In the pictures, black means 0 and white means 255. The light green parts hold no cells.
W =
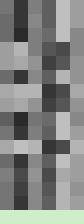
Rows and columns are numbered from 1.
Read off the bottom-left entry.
117
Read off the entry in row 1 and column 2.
54
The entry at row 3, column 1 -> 107
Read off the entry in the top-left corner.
117
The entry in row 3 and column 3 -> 126
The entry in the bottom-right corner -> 158
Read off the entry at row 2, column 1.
107
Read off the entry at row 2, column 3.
136
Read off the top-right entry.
158
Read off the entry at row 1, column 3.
126

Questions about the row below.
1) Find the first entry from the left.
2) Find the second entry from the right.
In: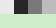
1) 233
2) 121
